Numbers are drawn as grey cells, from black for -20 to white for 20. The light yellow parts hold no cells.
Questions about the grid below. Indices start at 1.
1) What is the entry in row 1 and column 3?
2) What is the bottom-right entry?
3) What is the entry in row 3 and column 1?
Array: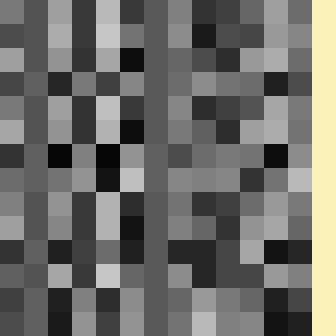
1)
5
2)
-15
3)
5

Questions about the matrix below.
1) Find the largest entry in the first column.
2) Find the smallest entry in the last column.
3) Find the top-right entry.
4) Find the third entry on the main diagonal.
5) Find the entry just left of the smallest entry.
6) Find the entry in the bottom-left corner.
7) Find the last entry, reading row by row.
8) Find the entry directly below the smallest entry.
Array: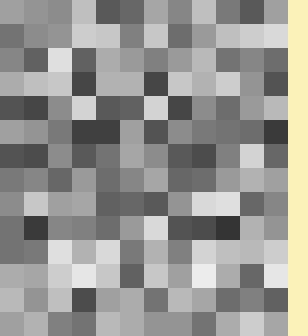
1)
9
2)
-11
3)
5
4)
15
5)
-8
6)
5
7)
6
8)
10

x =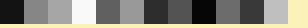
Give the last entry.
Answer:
10
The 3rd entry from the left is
6
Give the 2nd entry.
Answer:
1
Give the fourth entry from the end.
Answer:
-19
